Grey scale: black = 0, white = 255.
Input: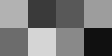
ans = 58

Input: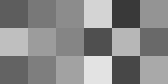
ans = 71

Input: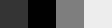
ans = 52

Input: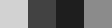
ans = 66

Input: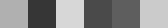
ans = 74

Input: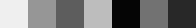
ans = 40

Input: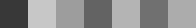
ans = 99

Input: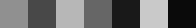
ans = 25

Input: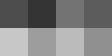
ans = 77
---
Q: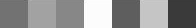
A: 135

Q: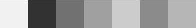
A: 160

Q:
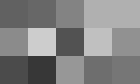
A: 131

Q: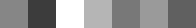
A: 134

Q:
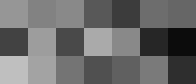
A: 109

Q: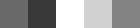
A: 132

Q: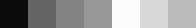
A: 152
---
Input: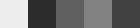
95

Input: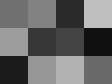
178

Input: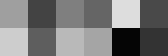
185

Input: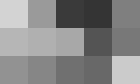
112

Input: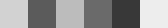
188

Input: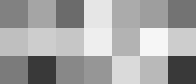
136
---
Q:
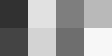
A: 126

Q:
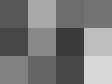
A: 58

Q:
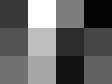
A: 43

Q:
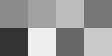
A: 188

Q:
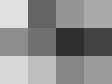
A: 47

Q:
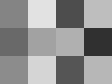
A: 176
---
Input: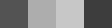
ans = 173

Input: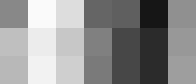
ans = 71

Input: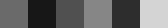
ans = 134

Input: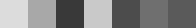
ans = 76

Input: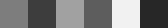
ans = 93

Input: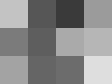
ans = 101

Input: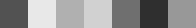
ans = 111

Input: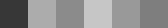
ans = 198

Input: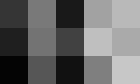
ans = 17
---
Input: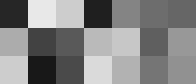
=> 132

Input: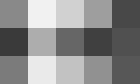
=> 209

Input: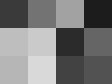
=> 115

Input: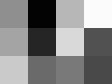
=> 3

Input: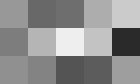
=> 110

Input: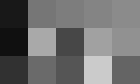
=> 125

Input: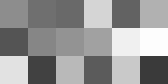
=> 213

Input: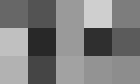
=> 154

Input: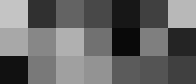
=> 23

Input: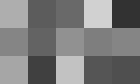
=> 105
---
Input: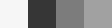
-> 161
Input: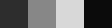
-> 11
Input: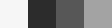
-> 163
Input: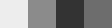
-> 109
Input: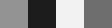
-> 110
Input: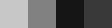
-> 57
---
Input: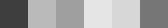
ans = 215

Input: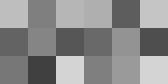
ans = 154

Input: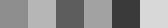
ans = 58

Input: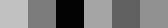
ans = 96

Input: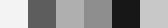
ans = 23

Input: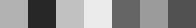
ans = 155

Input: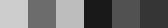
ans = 81

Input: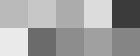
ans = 160

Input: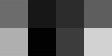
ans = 60

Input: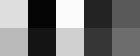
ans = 54
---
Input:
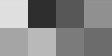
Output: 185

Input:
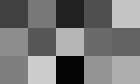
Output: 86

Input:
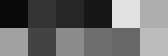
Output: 67

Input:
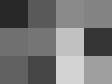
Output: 117

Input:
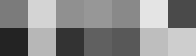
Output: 183

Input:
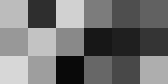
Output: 195

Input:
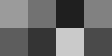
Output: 52

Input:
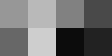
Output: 206
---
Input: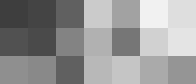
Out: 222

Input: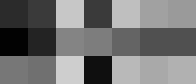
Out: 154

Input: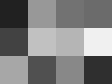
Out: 107

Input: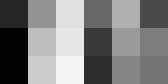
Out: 73

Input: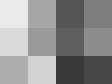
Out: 126

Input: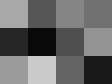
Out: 113

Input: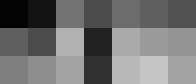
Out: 82

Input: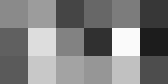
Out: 55
